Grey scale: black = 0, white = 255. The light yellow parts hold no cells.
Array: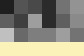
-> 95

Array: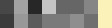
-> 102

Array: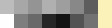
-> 136

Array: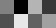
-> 180

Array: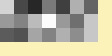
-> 111

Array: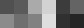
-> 60
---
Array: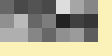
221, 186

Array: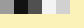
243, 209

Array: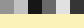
225, 193

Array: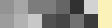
210, 200

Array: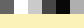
255, 202

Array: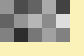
221, 182

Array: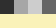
205, 166

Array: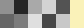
223, 211

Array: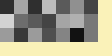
211, 188

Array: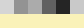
213, 201
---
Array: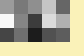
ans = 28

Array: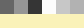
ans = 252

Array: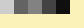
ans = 130

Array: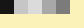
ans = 219

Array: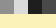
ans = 218

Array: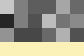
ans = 105
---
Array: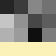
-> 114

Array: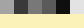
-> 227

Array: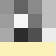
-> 191

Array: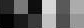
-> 172

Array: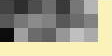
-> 180

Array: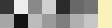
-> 115
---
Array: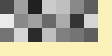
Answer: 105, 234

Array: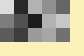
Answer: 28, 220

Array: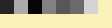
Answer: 129, 212

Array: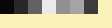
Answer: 234, 234

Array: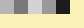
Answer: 211, 211

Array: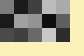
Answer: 148, 200

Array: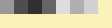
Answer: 101, 221

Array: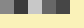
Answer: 200, 200
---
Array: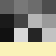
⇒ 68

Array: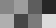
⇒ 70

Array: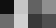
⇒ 208

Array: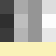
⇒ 190

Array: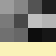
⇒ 72

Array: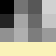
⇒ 166

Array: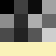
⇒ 44
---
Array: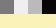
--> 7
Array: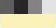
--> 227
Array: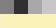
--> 199
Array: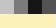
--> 83
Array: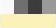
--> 153
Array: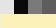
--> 93
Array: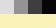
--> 6
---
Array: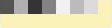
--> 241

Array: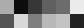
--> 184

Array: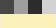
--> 158

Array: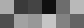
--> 197

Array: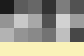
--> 115

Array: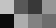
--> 173
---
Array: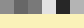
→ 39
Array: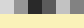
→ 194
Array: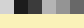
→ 148
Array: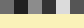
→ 219
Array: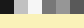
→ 150
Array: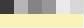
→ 234
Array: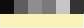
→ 198
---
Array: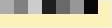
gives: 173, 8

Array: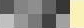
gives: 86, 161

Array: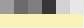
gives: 157, 231

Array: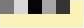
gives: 121, 52

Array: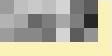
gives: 156, 147

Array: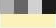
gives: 176, 29
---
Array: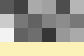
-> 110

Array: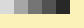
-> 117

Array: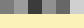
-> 59

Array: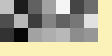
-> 162

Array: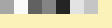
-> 97

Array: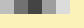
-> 68

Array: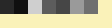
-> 207

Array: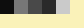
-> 73

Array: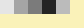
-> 123

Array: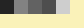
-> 98
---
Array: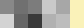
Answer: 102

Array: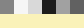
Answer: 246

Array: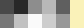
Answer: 193

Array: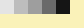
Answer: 189

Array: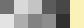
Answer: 174

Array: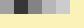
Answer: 54
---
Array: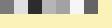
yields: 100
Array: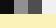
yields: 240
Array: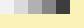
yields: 61
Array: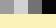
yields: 8
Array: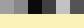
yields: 84
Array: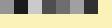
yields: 48
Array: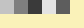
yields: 93
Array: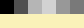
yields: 121
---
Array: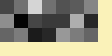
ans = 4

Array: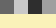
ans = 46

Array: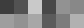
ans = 61

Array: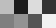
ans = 28

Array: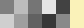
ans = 55

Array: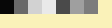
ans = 7
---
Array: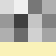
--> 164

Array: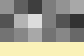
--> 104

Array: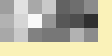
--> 139

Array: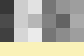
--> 158

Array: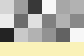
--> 247

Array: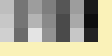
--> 35
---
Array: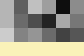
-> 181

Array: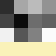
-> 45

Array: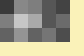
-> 58

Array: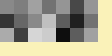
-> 137

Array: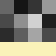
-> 103

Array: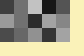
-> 63

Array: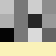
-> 196
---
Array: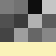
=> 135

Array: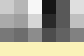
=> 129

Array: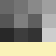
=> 205

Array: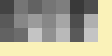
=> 196

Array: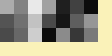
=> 121

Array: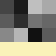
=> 91

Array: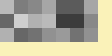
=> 145

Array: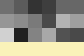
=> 73

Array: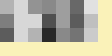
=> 203
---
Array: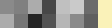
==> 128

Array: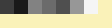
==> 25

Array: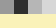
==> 46

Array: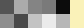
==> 171

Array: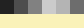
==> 77

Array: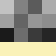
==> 130
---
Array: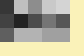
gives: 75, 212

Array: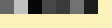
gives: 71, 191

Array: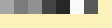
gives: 68, 249

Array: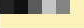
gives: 90, 196

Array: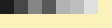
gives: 89, 224

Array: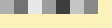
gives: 157, 232

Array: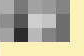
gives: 207, 207

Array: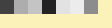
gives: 34, 236

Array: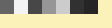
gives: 150, 243

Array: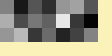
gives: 97, 231
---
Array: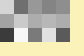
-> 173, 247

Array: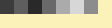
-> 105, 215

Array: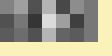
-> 219, 219

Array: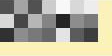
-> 132, 248

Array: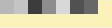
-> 141, 216

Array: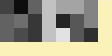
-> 194, 226

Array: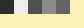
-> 80, 237
